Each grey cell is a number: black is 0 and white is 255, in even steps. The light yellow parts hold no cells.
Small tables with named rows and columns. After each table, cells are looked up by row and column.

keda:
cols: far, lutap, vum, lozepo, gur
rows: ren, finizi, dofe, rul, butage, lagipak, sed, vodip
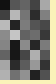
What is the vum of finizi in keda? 117
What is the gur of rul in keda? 56
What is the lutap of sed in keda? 43
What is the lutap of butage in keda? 24
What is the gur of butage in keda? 123
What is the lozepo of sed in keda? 152
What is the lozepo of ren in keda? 67
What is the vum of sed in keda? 92
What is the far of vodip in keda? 177
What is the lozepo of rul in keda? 109
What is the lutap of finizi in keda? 183
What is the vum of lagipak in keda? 70
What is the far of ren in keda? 17
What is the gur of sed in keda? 51
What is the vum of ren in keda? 100
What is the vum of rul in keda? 98
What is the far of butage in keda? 133
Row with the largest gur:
ren

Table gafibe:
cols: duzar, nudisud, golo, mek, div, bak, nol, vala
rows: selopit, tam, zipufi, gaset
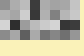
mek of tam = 56
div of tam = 177
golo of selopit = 188
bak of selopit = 163
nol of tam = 182
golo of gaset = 95
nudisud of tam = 166
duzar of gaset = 139
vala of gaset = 150
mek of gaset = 170
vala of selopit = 196
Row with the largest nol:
tam

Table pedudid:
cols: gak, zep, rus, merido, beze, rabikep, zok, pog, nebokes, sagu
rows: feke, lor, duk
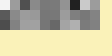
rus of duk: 160
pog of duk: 176
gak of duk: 77
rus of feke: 80
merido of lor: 153
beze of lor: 119
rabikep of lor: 120
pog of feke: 33
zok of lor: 156
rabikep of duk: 104
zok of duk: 164
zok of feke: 147
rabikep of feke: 122
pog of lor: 127
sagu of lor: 131

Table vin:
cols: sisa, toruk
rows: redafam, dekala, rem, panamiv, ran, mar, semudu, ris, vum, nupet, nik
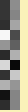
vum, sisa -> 177
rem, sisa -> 47
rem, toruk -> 165
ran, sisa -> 149
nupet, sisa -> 18
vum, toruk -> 149

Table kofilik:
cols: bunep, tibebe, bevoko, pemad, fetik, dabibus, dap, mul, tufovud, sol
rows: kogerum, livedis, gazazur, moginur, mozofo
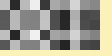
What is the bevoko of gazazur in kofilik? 132
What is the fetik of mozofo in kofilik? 198
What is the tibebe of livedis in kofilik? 184
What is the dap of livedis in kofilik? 38
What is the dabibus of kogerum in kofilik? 169
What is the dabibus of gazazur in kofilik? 78
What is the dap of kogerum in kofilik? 150
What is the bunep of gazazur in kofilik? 90
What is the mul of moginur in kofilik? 210
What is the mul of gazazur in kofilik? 182
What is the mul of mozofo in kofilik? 179

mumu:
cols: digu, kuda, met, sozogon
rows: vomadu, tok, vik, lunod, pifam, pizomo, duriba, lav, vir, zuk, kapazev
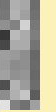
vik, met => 210
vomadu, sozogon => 109
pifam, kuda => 171
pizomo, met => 142
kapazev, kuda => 128
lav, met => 149
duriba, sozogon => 107
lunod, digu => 55
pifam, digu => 71
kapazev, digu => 225
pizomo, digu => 158

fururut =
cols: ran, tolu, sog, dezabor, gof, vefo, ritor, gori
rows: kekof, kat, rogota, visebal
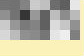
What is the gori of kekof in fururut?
231
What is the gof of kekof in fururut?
192
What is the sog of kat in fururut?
53
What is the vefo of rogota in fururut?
219
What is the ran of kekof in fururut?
116
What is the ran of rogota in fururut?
202
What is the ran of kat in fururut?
144
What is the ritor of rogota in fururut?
198
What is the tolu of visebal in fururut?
187
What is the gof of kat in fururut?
97
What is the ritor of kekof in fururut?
95

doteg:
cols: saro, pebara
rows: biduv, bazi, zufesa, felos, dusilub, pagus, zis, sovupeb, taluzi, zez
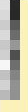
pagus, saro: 208
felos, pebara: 108
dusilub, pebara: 151
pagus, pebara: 79
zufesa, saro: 204
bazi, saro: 217
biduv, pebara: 42
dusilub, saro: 200
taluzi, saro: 210
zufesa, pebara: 90
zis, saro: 246
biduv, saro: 223
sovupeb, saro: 193
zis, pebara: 110
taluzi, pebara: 145
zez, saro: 185
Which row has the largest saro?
zis

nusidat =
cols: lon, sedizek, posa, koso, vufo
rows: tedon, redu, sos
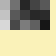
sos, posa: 124
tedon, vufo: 88
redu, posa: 60
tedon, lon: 179
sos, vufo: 22
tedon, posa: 38
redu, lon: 195
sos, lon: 216
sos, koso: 96
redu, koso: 40
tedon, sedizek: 113

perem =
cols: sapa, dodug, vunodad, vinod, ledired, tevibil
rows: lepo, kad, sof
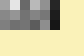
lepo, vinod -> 185
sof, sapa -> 127
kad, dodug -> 149
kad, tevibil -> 29
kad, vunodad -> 115
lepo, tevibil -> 38
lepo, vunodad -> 105
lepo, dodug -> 229
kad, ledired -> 119
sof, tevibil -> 22
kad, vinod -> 132
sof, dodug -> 112
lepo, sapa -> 163
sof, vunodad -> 116
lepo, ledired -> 145
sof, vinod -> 92
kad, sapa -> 136
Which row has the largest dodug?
lepo

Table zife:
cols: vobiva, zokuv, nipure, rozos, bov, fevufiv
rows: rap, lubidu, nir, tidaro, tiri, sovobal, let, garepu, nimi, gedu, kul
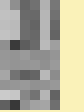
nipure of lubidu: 106
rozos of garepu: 101
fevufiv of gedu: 99
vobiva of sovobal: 151
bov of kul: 165
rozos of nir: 100
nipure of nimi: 153
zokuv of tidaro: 188
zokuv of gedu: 198
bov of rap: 177
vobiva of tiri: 144
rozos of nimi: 145
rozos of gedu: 115
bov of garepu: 184

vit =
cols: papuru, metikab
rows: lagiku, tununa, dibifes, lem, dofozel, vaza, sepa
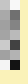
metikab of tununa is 112
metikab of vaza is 179
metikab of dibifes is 132
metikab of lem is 186
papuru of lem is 164
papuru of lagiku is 197
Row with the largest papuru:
sepa

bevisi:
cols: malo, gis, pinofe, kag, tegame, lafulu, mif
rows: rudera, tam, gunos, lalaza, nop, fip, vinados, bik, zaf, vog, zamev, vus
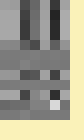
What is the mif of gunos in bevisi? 173
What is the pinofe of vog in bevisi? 69
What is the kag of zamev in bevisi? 129
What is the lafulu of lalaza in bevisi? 42
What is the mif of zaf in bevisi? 122
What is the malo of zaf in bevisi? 122
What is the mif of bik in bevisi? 160
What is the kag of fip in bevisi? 125
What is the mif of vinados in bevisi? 120
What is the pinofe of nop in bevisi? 95
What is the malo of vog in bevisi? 165
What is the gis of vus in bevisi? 121
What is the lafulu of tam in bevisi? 36
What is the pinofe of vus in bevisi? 128
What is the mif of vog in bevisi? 167
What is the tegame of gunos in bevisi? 163

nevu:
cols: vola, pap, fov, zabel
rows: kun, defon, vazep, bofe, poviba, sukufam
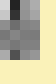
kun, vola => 215
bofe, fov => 124
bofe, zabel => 123
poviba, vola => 132
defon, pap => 51
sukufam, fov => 139
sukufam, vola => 171
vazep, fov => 131
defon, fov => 147
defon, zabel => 165
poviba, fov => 128

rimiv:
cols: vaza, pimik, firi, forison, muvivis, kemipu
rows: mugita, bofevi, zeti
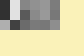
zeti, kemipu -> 142
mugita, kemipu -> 124
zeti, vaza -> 175
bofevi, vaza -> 49
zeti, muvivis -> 120
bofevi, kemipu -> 120
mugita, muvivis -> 151
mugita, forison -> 145
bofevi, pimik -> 225
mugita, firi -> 134
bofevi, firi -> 90
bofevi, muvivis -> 153
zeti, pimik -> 65
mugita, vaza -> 50
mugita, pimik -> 226
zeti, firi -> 107
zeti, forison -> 122
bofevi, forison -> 138

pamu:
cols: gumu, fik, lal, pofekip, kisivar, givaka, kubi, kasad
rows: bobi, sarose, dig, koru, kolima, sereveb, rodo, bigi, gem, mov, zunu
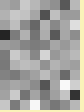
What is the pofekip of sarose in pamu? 166
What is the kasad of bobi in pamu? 184
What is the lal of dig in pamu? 139
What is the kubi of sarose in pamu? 154
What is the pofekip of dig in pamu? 103
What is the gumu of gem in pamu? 155
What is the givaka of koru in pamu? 89
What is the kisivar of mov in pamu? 120
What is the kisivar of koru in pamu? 173
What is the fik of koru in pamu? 124
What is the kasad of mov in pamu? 51
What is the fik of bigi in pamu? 122
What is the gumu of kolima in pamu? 156
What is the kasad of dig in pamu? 222
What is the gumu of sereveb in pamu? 123

